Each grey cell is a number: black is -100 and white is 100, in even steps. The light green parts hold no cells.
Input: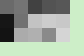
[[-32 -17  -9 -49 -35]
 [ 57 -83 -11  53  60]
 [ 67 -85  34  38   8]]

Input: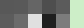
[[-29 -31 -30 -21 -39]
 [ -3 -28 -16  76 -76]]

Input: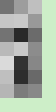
[[ 50 -10  23]
 [ 20  55  58]
 [-16 -10 -68]
 [ 10  45  58]
 [  6  71 -61]
 [-18  50 -65]
 [  7  42  -3]]

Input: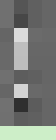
[[-20 -12 -33 -25]
 [-20 -12 -44 -25]
 [-18 -21  72 -16]
 [-19 -18  49 -19]
 [-20 -18  48 -20]
 [-20 -12 -27 -25]
 [-19 -20  66 -18]
 [-20 -11 -63 -28]
 [-20 -12 -27 -25]]

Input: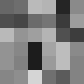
[[  8 -19 -14  46  41 -71]
 [ 23 -39 -45 -16  -8 -54]
 [-52  45  16  25  41 -37]
 [  8  15   6 -78  29  48]
 [  3  15   1 -78  21  48]
 [  3   5  11  67 -12 -29]]

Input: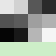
[[-67  81  65 -32]
 [ 39 -36 -29  25]
 [ 92 -96 -81  43]]

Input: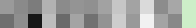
[[ 31  21   8  -3  40   9  16  13  27  55  28  71  10]
 [  7 -13  11 -82  48 -17  29 -11  15  61  20  89  29]]

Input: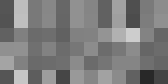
[[ 10 -33  48  -5   6 -19  14   4 -24  27 -38  -4]
 [ 13 -35  50  -5   7 -20  14   5 -24  25 -40  -2]
 [-20 -24   0 -16 -14 -24   1   2  16  39  61   3]
 [-15  13  14 -12   2 -15  -7  10 -15  -6  10 -20]
 [-20  29   1 -17 -15 -13   9 -16  -8   4   4 -13]
 [-47 -33  55 -27  23 -45  20   5  27   9 -24 -69]]

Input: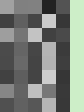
[[-35  26   0   1 -73]
 [-57 -49 -25 -46  59]
 [-42  24  -8  53 -49]
 [-54 -41 -21 -45  41]
 [-51 -42 -18 -47  40]
 [-58 -49 -26 -47  61]
 [-55   5 -22  50  -7]
 [-56 -37 -24 -32  42]]
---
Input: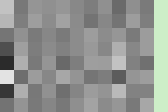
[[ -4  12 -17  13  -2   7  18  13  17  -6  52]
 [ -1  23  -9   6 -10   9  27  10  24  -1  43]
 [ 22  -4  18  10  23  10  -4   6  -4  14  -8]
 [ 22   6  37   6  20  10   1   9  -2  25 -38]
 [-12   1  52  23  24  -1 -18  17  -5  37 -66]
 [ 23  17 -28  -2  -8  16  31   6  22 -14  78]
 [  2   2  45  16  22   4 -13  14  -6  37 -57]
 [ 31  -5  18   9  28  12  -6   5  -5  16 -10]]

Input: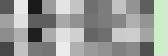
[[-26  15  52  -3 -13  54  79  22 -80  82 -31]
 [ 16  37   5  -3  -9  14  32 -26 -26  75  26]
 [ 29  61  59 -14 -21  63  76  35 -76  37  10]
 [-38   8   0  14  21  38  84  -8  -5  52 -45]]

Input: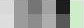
[[-77  27  -8  22  70]
 [-31  36  10  22  73]]

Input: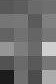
[[-13 -17 -27 -31]
 [  0 -29  -7  -8]
 [ -7 -21 -11 -22]
 [ 62 -17  -1  17]
 [ -7 -30 -17 -36]
 [ 33 -41 -13 -78]]

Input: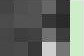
[[-59 -20 -35 -38 -47]
 [-67 -58 -35 -35 -41]
 [-54 -11 -49 -51 -45]
 [ -8  61 -57 -42 -44]]

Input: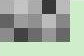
[[ 45 -56  34  53  37]
 [  5  47  13  22 -22]
 [-19  18 -16 -48   9]]
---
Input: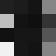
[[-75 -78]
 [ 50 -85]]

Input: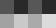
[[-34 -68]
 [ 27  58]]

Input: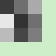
[[-53 -13]
 [ 81 -60]]

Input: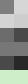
[[-1 68]
 [66 61]]

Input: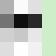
[[ 39  97]
 [-10 -88]]

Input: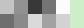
[[ 53  14]
 [-14   8]]

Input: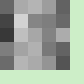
[[-19  33]
 [-47  65]]
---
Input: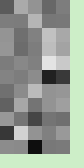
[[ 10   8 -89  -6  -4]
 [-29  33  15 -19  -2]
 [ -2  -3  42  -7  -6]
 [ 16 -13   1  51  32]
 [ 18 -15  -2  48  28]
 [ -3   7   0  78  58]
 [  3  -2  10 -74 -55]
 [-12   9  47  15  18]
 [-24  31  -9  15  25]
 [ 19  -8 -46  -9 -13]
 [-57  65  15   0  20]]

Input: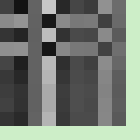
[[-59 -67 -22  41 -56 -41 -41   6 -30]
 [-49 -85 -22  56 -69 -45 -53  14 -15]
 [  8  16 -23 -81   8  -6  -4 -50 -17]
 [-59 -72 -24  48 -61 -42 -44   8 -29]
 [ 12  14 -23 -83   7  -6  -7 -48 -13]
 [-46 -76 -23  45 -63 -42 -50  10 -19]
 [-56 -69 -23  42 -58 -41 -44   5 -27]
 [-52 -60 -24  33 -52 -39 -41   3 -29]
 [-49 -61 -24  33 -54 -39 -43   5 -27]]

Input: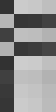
[[-58  59  56  47]
 [-60  59  57  49]
 [ 43 -58 -56 -48]
 [-50  50  48  40]
 [ 40 -56 -53 -46]
 [-61  61  59  50]
 [-50  50  48  40]
 [-55  56  53  45]]

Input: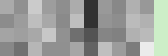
[[  7 -11  43  13  13  30 -22  50  22  -3  84]
 [ 33  13  59  23  11  35 -61  20   7  38  19]
 [ 10  22  49  32   8  49 -61  16  11  47  39]
 [ 29  25  32  56  14 -13 -35   4   1  39  46]]

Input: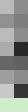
[[ 57 -58]
 [ 46  10]
 [ 13  -1]
 [ 46  10]
 [ 35 -69]
 [-20 -24]
 [ 24  10]]

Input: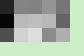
[[-38  64  73   9  36]
 [-72   3   1  16  -8]
 [-95  45  49  44 -22]]

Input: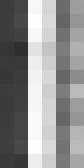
[[-55 -57  86  61  -6  30]
 [-53 -46  94  67 -16  23]
 [-52 -43  99  70 -21  17]
 [-53 -49  94  66 -11  29]
 [-58 -63  77  53  -2  38]
 [-55 -55  86  61  -9  29]
 [-57 -53  90  68 -19  10]
 [-52 -51  92  60  -2  46]
 [-54 -50  92  65 -14  23]
 [-53 -46  96  68 -19  17]
 [-51 -46  95  63  -6  42]
 [-51 -43  99  70 -10  46]]

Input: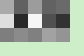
[[ -1   9   0  27  16]
 [ 33 -24  22 -23 -17]
 [ 74 -68  93 -37 -61]]
